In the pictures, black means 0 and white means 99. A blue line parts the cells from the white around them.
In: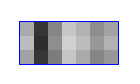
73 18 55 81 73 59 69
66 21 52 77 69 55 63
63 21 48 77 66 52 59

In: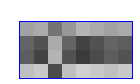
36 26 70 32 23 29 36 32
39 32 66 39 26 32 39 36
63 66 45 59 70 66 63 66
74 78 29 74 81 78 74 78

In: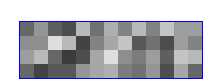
55 55 86 72 26 51 65 76 34 44 30 61 51
61 72 40 23 30 65 86 55 48 61 37 76 72
40 58 37 30 72 44 68 51 72 51 76 61 61
40 26 34 34 58 65 68 48 44 58 30 65 40

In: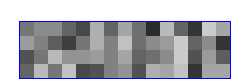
32 46 72 57 57 60 50 64 39 43 54 79 32 60 36
46 54 54 39 28 68 39 64 43 17 72 39 20 79 64
39 72 46 75 28 32 50 57 32 68 64 75 20 64 64
60 50 36 24 46 68 50 75 43 54 60 79 39 54 20

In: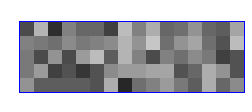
47 29 57 29 60 73 36 70 50 29 50 43 54 47 25 32
50 47 43 54 47 50 54 70 57 77 43 57 64 43 32 73
57 36 36 36 36 32 67 15 43 50 60 47 36 67 40 54
47 60 25 32 21 32 54 60 60 64 64 32 40 67 57 32
29 70 18 50 40 40 25 73 50 67 40 43 57 40 36 64

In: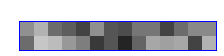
42 77 73 59 49 22 33 14 39 65 62 65 26 69
56 69 42 36 26 56 33 30 46 46 26 42 53 53

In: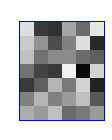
67 60 74 41 47 60
22 37 70 47 82 13
74 44 54 54 41 37
50 70 50 60 74 34
78 57 30 50 86 16
44 26 22 93 3 82
86 22 19 64 41 89

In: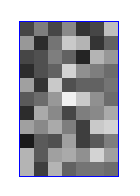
62 20 78 31 38 38 45
70 24 70 38 45 45 42
62 53 66 49 24 78 82
70 35 62 66 56 82 62
35 42 59 93 78 56 42
17 66 53 27 49 53 66
27 31 49 38 14 70 59
59 17 45 78 70 20 38
17 31 38 82 56 49 42
10 35 31 62 24 35 49
27 49 27 53 20 27 74
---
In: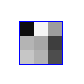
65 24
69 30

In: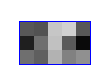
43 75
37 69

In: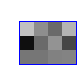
41 57
46 50

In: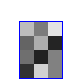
67 14
13 50

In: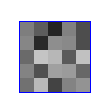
16 55
76 71

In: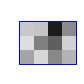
50 37
84 53

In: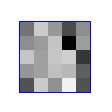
60 76
62 77

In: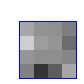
61 58
55 55

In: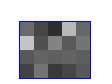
31 51
39 37
